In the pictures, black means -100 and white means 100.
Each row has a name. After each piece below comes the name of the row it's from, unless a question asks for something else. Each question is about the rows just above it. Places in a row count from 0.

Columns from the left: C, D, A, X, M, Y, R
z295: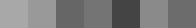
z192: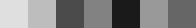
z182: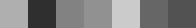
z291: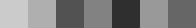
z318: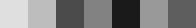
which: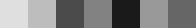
z192
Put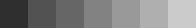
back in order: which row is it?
z291
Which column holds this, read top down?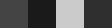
M
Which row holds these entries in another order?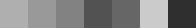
z291
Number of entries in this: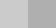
2

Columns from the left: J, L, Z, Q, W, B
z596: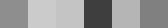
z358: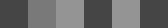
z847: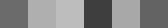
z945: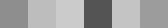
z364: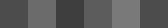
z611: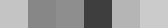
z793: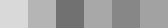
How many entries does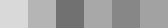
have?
6
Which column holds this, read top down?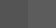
Q
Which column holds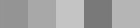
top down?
W
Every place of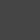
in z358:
0 3 5
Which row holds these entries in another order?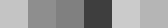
z596

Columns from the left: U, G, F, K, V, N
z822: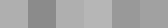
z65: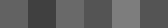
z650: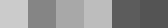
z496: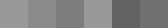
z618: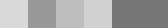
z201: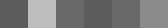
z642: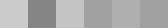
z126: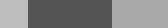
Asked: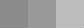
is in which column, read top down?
G
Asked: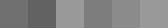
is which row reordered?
z496
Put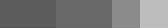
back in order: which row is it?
z201
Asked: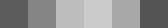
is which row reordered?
z650
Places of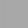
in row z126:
4 5

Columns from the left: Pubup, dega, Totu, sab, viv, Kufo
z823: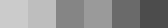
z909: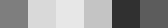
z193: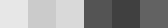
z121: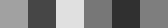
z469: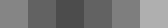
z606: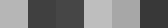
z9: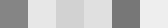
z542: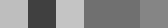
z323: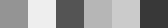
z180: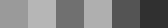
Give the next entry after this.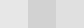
-7
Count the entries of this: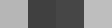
4
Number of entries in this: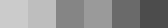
6

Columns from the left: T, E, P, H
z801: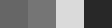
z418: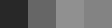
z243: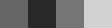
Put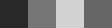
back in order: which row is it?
z243
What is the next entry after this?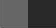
-8
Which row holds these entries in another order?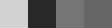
z243
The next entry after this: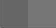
71
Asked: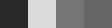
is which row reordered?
z801

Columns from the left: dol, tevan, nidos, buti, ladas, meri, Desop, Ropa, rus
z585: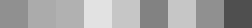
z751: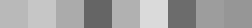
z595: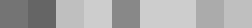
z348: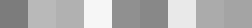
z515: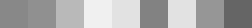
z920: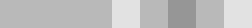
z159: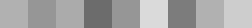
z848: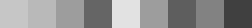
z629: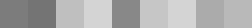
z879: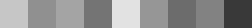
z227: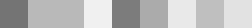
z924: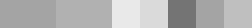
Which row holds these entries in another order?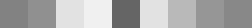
z515
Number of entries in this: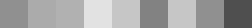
9
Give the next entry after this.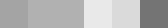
29
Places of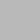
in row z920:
0 1 2 3 5 7
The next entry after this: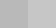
34
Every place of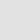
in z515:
4 6
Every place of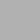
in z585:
2

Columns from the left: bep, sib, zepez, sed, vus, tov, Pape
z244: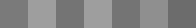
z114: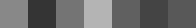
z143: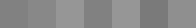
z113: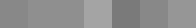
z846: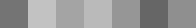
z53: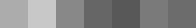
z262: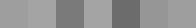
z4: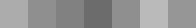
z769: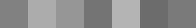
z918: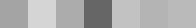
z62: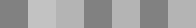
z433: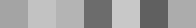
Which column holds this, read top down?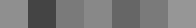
tov
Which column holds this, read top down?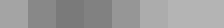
zepez
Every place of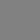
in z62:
0 3 5
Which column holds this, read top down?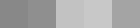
sib

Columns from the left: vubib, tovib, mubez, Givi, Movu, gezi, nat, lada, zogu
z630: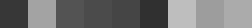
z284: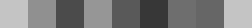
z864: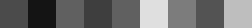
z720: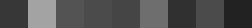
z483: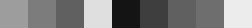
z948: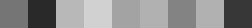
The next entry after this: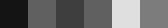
-35
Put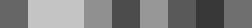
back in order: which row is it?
z284
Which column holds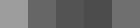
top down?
lada

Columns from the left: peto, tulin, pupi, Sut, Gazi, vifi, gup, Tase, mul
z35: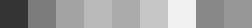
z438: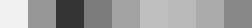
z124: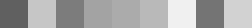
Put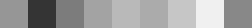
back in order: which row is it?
z35
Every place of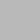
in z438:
6
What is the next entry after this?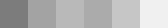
7

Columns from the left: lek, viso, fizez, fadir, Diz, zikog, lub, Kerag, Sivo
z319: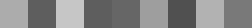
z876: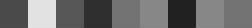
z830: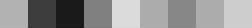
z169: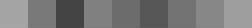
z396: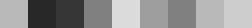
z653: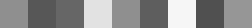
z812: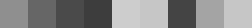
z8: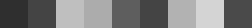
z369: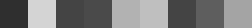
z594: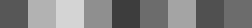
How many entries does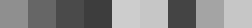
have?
9
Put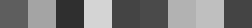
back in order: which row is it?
z369
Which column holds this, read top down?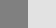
fadir

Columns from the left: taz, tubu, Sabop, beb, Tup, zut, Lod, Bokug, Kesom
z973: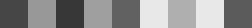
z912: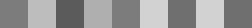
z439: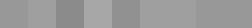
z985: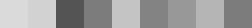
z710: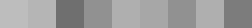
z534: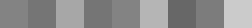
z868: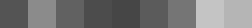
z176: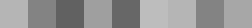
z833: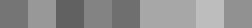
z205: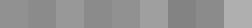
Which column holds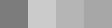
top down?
Kesom
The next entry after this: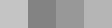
-3
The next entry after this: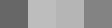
31
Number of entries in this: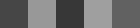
5
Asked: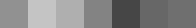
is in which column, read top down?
Tup
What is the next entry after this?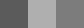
65

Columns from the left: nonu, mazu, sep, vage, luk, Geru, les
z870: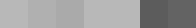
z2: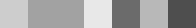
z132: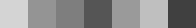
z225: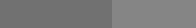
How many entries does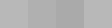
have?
4
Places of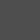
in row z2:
6
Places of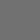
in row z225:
0 1 2 3
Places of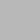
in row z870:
0 3 4
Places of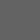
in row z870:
6

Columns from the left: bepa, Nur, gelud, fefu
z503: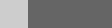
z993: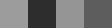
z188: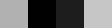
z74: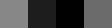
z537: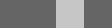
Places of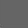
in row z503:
1 2 3
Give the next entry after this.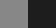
-99
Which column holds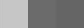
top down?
fefu
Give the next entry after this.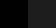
55
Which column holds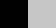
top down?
gelud
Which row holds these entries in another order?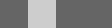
z503

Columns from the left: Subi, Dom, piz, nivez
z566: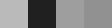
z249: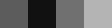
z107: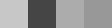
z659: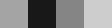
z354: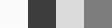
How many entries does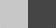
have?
2
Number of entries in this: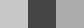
3
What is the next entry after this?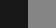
61

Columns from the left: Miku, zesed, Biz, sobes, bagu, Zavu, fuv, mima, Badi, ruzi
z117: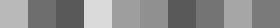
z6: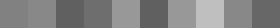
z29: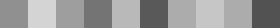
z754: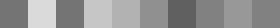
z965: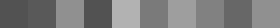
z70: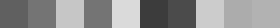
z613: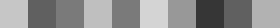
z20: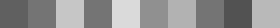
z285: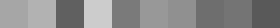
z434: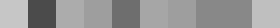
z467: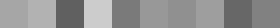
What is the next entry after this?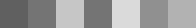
-9
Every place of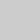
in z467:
3
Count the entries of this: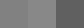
3
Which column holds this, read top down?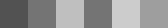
sobes

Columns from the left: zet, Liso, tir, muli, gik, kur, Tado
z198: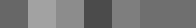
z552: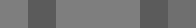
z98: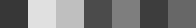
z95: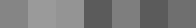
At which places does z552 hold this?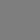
0 2 3 4
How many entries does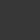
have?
1

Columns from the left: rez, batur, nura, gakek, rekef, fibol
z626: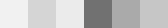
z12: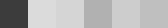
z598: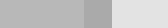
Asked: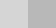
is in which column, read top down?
nura
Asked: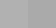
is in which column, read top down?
gakek
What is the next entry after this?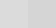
39
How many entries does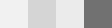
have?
4
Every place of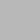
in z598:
0 1 2
